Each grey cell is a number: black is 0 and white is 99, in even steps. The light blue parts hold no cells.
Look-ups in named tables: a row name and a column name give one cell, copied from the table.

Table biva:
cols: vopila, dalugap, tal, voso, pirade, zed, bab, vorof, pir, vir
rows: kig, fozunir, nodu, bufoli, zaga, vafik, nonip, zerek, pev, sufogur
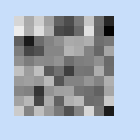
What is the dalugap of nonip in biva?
62
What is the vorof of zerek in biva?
43
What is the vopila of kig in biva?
83
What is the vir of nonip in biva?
68
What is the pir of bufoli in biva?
40
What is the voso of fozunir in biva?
67
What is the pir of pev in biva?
43
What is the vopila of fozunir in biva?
92
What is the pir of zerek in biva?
38
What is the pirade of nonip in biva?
33
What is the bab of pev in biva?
72
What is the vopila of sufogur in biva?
79
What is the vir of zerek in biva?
64
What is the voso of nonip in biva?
72
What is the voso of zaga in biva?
53
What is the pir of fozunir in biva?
40
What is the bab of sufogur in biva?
51
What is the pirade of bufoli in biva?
52
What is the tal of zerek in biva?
20
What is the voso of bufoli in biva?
52
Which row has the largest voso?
nonip

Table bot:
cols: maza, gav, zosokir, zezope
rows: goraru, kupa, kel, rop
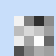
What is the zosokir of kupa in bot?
76
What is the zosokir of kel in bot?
98
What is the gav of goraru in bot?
49
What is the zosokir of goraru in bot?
18
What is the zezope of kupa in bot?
62
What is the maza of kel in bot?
92
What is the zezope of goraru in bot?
54

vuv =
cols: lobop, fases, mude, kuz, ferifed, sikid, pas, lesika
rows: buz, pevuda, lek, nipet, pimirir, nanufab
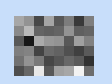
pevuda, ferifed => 39
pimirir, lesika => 19
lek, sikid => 34
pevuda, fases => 72
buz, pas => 22
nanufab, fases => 40
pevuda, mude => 39
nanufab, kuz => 34
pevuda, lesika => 39
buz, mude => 28
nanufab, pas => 94
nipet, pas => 25
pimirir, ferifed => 33
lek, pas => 62
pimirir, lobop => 44
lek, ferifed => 57
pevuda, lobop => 53
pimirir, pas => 35
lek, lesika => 50
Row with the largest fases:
pevuda

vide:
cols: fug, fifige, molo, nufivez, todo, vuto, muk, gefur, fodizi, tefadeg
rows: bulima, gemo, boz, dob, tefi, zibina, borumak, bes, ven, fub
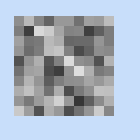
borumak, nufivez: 36
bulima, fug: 55
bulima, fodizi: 60
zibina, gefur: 68
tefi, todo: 50
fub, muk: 44
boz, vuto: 40
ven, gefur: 37
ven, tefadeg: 68

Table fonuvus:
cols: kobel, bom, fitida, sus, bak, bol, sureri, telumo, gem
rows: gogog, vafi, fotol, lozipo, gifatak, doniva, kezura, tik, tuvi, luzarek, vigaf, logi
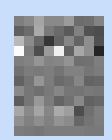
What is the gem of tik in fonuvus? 46
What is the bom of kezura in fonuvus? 45
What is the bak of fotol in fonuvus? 39
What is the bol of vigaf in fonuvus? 54
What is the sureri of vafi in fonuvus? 50
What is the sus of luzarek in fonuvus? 52
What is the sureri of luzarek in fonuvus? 30
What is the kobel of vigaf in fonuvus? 56
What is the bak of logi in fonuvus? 48
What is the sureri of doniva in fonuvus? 50
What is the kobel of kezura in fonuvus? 38
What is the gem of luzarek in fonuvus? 49
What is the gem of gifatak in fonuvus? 49
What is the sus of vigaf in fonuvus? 50

